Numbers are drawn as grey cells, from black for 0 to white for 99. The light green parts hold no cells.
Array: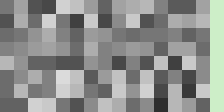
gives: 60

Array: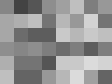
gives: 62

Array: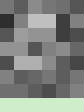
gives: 40

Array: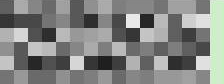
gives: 62

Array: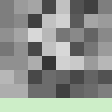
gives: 42

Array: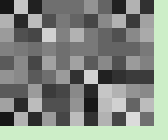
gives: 85

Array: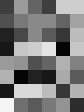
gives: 57

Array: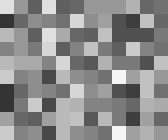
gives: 69
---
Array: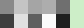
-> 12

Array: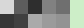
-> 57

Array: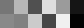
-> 1

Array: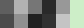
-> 76

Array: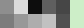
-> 31

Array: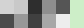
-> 92

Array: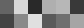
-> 64

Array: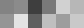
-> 78
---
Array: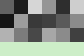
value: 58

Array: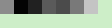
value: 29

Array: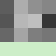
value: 67

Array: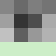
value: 41

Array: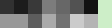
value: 40

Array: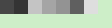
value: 57

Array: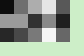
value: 67

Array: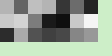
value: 21

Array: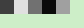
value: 44
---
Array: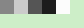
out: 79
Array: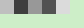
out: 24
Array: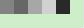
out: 40
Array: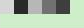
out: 16
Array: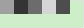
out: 20
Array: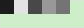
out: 88
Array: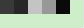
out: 15
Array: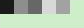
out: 55
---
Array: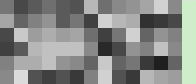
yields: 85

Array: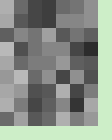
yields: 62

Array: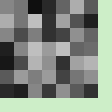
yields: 12

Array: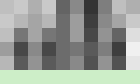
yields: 35

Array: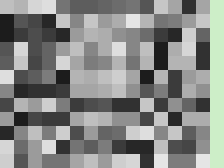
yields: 33

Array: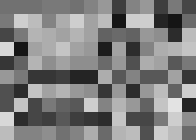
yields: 51

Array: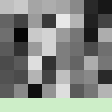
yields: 53
